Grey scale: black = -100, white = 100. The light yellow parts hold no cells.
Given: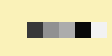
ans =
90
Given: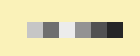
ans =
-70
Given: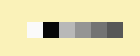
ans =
-32
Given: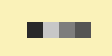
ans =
-34
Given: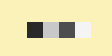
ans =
91
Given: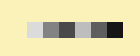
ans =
-83
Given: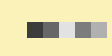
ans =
38
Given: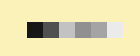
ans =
84
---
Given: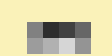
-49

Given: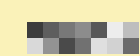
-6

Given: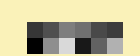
-1

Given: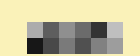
12

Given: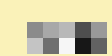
44

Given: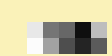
-19

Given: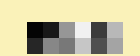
18

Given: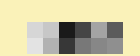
-80
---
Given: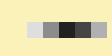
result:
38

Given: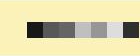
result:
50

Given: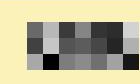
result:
55

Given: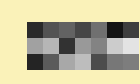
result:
60

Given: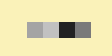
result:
29

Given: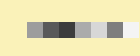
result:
69

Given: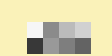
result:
64

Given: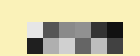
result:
63

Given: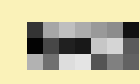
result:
73

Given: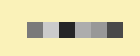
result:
36
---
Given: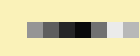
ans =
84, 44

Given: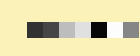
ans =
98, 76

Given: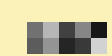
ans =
65, 43

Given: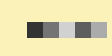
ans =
64, 34

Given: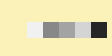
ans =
89, 66

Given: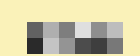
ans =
75, 54

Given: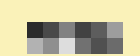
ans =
73, 40

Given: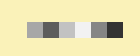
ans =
90, 52
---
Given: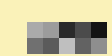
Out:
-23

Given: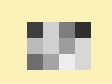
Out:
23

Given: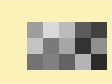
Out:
-60

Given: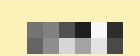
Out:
78

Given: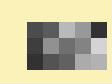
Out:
3

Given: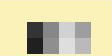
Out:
74

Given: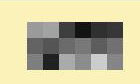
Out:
-27
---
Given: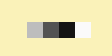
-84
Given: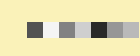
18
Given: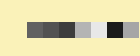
-79
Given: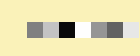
-23
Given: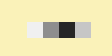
-70
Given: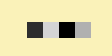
-99
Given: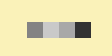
32
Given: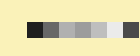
84
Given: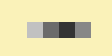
-59
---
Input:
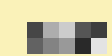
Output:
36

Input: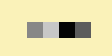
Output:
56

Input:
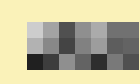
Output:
28

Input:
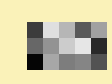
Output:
75

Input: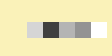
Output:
-50

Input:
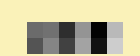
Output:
-11

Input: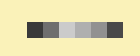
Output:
-14

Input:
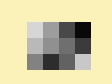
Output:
23

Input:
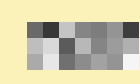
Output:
-57

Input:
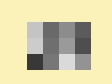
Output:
-18
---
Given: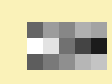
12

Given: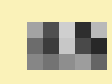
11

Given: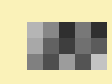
22

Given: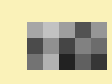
-73

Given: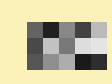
36

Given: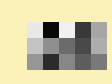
6

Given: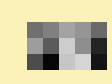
55
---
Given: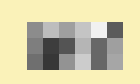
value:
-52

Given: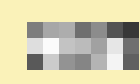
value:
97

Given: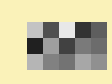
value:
25

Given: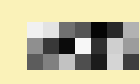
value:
-56

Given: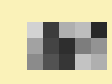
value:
-47

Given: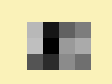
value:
-99
